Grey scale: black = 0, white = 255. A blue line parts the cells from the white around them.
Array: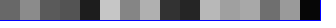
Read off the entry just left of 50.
176
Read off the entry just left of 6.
154
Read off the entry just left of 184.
37

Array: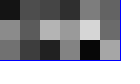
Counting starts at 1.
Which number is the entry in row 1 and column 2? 77
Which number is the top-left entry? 20
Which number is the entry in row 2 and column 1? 139
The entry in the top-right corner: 99
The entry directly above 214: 125

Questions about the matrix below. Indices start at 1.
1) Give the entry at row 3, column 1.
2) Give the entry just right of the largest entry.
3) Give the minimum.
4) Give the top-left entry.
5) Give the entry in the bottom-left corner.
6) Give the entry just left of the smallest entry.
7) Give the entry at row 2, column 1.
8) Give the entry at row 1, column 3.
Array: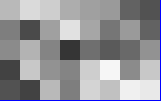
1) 139
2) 139
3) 53
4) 185
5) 82
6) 132
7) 126
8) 206

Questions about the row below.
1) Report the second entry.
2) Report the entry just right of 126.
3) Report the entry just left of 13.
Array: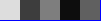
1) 61
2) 13
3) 126

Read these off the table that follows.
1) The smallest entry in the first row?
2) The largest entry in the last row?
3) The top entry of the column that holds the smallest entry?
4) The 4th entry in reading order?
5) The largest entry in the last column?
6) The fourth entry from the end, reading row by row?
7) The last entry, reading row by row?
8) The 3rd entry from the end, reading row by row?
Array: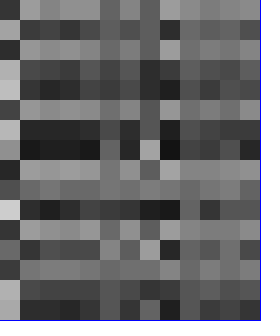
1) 53
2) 169
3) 156
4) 144
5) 144
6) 85
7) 53
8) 59

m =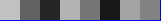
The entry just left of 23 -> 117
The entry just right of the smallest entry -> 164
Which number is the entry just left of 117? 179

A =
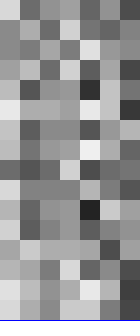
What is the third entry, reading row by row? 146
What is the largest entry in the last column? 181
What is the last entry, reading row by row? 71
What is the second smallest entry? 49
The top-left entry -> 216
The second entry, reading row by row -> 108
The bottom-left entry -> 216
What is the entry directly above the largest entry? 85
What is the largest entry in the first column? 232
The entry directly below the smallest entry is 93
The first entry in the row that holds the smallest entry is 181
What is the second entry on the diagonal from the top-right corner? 101
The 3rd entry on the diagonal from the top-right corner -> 224
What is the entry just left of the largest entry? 160
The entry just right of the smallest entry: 202
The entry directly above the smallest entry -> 181
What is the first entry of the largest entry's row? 188
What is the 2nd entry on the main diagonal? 173
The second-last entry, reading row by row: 124
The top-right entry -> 77
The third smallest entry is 56

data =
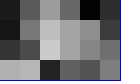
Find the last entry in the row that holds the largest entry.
111
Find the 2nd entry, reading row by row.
90
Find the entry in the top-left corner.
27
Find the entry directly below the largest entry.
34
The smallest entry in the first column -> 21
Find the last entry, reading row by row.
126
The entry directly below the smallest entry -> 142

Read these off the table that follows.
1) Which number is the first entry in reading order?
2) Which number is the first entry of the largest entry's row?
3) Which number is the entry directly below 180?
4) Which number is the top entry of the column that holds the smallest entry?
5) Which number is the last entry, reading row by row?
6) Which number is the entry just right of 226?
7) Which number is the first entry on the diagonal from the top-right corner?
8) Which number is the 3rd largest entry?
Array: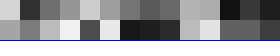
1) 213
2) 165
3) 187
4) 17
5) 62
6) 97
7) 30
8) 226

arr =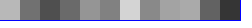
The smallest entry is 53
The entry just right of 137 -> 163
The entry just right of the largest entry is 137

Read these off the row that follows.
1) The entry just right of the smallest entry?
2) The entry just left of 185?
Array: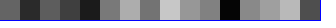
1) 137
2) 159
